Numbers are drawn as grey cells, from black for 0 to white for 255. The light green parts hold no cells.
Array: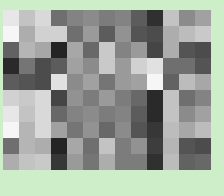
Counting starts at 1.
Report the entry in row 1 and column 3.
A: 217
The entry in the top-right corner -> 161
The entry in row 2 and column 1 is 246
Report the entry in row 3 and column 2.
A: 181
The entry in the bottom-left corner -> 173
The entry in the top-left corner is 231
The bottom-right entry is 104
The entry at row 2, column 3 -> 209
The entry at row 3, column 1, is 98
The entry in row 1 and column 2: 195

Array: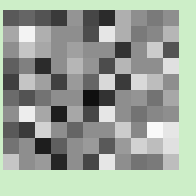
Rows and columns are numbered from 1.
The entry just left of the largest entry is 135
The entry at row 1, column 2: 101
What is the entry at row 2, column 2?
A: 243
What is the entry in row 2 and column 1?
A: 167
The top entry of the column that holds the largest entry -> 122
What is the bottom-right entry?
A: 189
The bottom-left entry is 197
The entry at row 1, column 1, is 89
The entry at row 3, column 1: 142
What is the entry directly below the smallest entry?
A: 70
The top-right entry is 142
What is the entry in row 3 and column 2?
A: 197
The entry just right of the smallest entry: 50
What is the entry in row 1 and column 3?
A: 83
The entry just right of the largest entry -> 230
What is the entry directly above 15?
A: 101

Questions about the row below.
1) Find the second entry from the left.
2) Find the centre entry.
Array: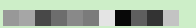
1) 166
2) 123
